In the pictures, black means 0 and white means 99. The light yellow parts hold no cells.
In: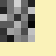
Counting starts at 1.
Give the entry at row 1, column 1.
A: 29
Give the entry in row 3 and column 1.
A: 75
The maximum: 81
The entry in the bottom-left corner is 24
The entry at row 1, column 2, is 46
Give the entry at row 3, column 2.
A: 52
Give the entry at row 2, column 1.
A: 13

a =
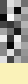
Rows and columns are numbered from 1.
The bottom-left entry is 87
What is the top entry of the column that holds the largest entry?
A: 87
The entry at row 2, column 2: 76
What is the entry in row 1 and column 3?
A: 76
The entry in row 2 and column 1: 32
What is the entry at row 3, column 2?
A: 97
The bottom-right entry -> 53
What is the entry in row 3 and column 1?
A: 3
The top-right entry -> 43
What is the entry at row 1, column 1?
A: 32
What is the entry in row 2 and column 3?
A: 3

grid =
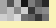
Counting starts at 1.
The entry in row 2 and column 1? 64
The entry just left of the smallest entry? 69
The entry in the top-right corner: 15
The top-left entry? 64
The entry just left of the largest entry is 75
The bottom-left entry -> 80

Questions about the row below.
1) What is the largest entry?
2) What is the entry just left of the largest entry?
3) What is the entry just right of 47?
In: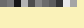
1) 91
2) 20
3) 9

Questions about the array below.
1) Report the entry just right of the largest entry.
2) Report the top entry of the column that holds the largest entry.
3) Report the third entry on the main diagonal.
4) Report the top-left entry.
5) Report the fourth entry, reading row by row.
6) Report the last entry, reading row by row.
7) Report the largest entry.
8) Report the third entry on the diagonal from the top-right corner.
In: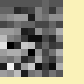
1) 16
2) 33
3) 61
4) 33
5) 33
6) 33
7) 94
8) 44

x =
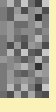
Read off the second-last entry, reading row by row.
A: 36
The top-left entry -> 53
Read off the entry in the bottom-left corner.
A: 42
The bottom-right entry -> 30
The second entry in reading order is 71
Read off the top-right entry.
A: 77
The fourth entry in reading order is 77
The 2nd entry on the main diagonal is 36
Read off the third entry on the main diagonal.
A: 65
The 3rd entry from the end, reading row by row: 65
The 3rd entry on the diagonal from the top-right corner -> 53
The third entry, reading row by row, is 42
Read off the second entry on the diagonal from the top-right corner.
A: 59

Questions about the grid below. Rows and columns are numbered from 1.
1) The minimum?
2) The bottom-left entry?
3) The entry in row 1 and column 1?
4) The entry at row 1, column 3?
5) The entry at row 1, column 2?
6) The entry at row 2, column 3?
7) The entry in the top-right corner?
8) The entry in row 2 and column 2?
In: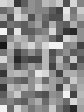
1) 9
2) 94
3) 83
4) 21
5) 78
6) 78
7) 51
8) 51
